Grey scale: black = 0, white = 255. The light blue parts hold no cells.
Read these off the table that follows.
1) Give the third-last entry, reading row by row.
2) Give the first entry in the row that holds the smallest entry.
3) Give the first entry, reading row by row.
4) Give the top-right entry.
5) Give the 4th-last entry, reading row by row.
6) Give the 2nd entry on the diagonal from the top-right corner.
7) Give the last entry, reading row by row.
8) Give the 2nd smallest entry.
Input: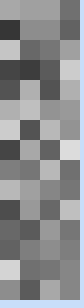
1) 91
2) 54
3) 168
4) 112
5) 141
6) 141
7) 134
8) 61

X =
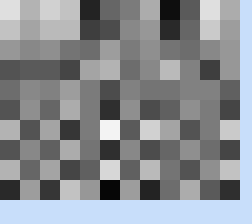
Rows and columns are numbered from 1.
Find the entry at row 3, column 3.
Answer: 143
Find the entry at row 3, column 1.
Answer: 151
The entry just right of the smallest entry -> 157
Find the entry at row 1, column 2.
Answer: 179
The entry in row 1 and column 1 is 223
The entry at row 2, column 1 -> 194
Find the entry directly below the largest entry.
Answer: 47
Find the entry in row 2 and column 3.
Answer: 186
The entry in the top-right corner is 172
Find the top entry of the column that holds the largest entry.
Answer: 102
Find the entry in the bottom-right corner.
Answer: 47
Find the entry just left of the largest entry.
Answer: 123
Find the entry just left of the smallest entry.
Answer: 151
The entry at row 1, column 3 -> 209
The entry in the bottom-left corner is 41
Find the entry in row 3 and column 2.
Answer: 136
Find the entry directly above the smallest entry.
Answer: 215
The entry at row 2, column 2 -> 164

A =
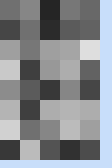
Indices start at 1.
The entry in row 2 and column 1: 70
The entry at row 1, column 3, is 37
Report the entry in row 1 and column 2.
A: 134
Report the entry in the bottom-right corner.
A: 76
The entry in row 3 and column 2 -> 119
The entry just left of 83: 187
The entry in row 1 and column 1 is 112
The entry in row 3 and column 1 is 159
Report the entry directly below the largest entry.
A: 98
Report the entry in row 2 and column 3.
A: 43
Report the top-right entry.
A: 104
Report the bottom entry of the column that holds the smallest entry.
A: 83

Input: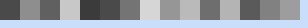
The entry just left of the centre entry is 116
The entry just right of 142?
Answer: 96
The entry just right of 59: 74
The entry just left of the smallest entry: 200

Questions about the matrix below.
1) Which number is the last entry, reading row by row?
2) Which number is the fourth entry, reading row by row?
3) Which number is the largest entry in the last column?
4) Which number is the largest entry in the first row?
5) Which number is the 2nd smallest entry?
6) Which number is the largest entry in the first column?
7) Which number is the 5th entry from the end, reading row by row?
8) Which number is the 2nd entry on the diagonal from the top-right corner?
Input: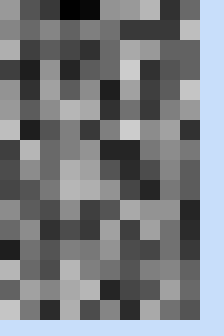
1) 84
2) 1
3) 197
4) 182
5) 8
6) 197
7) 133
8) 57

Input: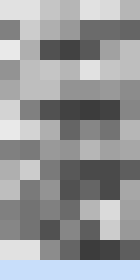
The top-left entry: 225
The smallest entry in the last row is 60
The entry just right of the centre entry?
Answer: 134
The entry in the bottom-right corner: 94
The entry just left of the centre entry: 175
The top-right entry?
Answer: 182
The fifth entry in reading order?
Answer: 225
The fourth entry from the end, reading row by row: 101
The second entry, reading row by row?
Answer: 225
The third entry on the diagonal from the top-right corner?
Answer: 88
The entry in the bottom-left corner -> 225
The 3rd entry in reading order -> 197
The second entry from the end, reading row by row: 66
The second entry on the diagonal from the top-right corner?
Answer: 107
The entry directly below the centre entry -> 147
